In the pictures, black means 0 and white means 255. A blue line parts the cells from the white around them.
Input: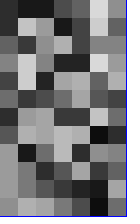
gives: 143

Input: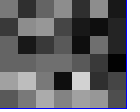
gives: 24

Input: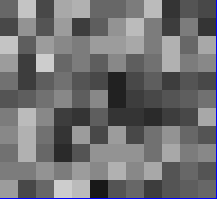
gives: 72

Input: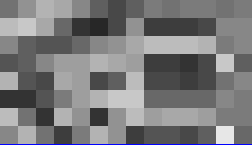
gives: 123

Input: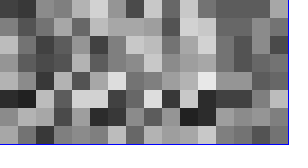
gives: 167
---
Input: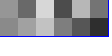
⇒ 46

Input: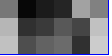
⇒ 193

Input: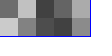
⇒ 139

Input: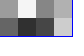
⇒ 205

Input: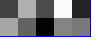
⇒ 120

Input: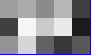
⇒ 27
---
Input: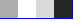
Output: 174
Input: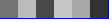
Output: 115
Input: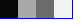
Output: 7
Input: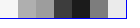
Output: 246
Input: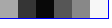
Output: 168
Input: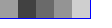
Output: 158
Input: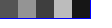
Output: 84
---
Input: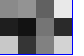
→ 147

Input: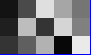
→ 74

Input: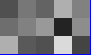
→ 119

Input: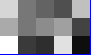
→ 119

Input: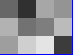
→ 48

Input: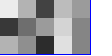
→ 179

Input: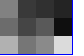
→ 57
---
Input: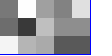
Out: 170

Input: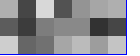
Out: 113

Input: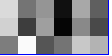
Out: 85

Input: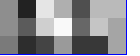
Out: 68

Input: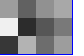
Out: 109

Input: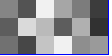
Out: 196

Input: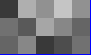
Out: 57
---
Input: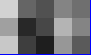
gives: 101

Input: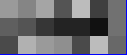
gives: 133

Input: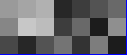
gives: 165

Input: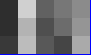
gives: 208

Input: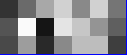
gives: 106

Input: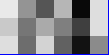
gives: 148

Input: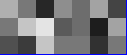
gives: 120
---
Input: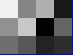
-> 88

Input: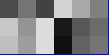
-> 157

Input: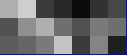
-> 102

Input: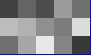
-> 166

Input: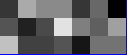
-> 65

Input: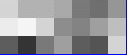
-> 52

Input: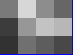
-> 112

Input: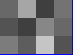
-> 93

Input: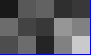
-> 108

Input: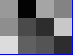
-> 96
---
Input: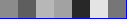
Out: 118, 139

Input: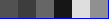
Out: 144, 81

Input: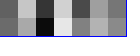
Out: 118, 107

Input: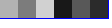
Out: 43, 178

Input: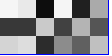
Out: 170, 212

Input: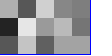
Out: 126, 87

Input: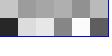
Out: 186, 39

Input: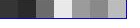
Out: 188, 53
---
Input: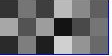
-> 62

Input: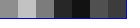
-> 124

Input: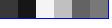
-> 244

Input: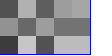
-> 94

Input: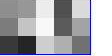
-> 236

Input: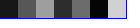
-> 158

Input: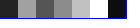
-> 85

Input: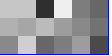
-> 47
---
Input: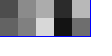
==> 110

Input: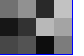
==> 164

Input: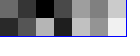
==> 241

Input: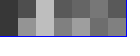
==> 128

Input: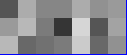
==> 163

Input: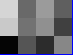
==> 64

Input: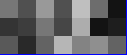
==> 30

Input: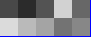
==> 135

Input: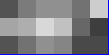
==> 62
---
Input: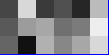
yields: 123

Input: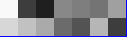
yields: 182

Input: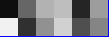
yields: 79

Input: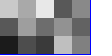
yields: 146

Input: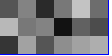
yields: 97

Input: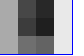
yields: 31
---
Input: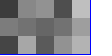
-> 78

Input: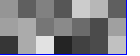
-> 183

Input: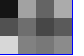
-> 100

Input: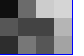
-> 204

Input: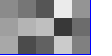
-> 235

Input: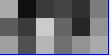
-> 49

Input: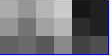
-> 23
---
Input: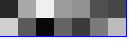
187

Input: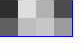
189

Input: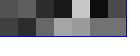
155

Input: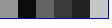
99

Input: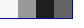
99

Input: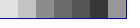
152
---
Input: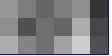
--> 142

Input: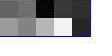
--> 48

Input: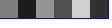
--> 206

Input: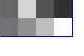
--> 115

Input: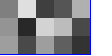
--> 176

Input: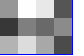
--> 55

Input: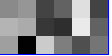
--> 223

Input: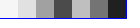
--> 191

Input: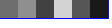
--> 86
